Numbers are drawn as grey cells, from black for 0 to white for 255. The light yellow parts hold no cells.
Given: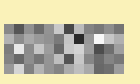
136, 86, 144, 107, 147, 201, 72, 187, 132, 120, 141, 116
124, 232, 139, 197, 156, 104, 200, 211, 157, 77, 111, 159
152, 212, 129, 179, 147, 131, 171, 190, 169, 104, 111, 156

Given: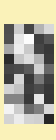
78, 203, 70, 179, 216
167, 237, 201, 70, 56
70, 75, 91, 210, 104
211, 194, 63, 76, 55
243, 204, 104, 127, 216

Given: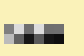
127, 220, 111, 221, 111, 112

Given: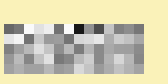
104, 119, 250, 225, 238, 114, 250, 24, 146, 77, 196, 129, 141, 119
129, 160, 184, 222, 196, 142, 184, 124, 181, 138, 169, 159, 158, 139
161, 175, 161, 161, 183, 154, 161, 216, 196, 154, 172, 193, 178, 163

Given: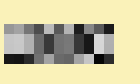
151, 163, 118, 77, 186, 89, 179, 30, 135, 90, 27
197, 200, 177, 107, 57, 114, 121, 56, 23, 214, 175

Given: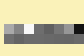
169, 133, 248, 110, 96, 117, 150, 19

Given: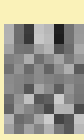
177, 110, 60, 195, 183, 33, 115, 153
162, 117, 114, 161, 179, 85, 108, 170
113, 147, 106, 140, 100, 142, 174, 91
141, 131, 86, 165, 139, 94, 148, 121
99, 156, 134, 114, 74, 180, 178, 76
161, 118, 162, 132, 176, 119, 88, 184

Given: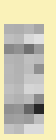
176, 174, 181, 166
136, 145, 112, 153
184, 178, 188, 144
191, 185, 213, 210
144, 148, 101, 38
193, 186, 218, 218
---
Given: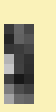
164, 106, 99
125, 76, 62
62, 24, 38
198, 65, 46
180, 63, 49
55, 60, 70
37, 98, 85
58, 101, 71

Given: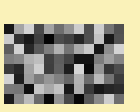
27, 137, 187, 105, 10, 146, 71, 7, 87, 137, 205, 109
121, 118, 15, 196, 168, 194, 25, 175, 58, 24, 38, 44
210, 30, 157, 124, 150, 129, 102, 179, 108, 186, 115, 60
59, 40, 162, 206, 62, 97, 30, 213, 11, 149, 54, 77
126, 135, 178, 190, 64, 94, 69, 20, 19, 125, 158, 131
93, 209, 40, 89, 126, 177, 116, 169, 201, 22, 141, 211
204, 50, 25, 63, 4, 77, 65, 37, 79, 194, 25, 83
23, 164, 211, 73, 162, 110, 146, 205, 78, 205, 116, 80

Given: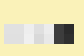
224, 224, 240, 217, 232, 61, 47
225, 225, 238, 223, 236, 61, 43

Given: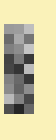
78, 38, 103
185, 131, 72
139, 99, 141
129, 105, 55
70, 52, 187
67, 122, 57
128, 141, 196
107, 169, 117
154, 157, 190

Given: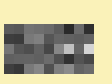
63, 55, 121, 134, 81, 127, 139, 99, 107
96, 99, 100, 96, 108, 80, 50, 83, 71
117, 85, 78, 98, 71, 135, 192, 101, 212
62, 59, 121, 128, 86, 101, 97, 93, 99
91, 87, 115, 111, 106, 91, 42, 106, 47

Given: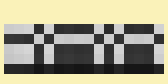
39, 38, 35, 22, 35, 22, 25, 21, 23, 36, 22, 36, 22, 22, 22, 35
197, 201, 205, 51, 205, 53, 56, 52, 54, 203, 50, 203, 52, 55, 51, 205
201, 208, 213, 48, 212, 49, 52, 48, 50, 210, 47, 211, 49, 51, 48, 212
54, 52, 47, 204, 48, 202, 198, 203, 201, 50, 205, 50, 203, 199, 203, 48
203, 206, 210, 45, 209, 46, 50, 45, 47, 207, 43, 207, 45, 49, 45, 209

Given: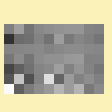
251, 95, 124, 140, 152, 180, 155, 179, 121, 137
86, 195, 81, 130, 222, 101, 155, 130, 142, 128
71, 96, 113, 132, 137, 159, 130, 148, 131, 118
119, 139, 117, 139, 145, 145, 152, 154, 129, 130
132, 134, 136, 138, 131, 136, 140, 140, 136, 134
51, 108, 112, 131, 114, 157, 121, 134, 127, 117
127, 158, 116, 136, 142, 146, 149, 149, 131, 128

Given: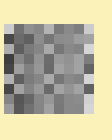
155, 89, 113, 133, 161, 120, 137, 136, 213
133, 86, 103, 134, 151, 122, 137, 140, 208
72, 162, 132, 152, 106, 163, 148, 163, 98
176, 96, 124, 134, 170, 119, 137, 131, 213
70, 158, 129, 151, 106, 162, 149, 163, 100
63, 135, 111, 147, 108, 153, 146, 162, 125
173, 95, 122, 133, 169, 119, 137, 132, 213
73, 107, 96, 141, 118, 140, 142, 157, 162
204, 113, 144, 135, 179, 122, 138, 127, 203

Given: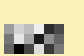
101, 6, 70, 221, 56, 120
118, 229, 165, 25, 143, 101
156, 210, 190, 238, 45, 75
